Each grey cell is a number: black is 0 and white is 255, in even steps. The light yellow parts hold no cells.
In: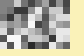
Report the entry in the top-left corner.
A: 131
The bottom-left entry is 232
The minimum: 43
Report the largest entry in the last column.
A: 232
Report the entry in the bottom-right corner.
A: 99
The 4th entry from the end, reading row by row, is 70
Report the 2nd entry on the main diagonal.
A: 115
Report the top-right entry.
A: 70
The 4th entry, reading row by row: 115
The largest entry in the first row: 203
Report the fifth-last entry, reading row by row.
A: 99
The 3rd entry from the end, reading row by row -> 232

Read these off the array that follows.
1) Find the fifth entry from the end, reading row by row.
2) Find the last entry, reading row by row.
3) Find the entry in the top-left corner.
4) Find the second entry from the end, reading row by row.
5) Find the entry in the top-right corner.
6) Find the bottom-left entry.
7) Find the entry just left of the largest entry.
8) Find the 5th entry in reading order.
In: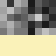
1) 119
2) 162
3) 176
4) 191
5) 53
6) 119
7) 133
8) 27

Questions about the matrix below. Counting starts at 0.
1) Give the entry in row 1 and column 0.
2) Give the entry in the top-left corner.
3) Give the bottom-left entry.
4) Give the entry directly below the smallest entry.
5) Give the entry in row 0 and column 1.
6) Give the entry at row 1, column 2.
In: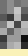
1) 114
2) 114
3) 87
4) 43
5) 142
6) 198
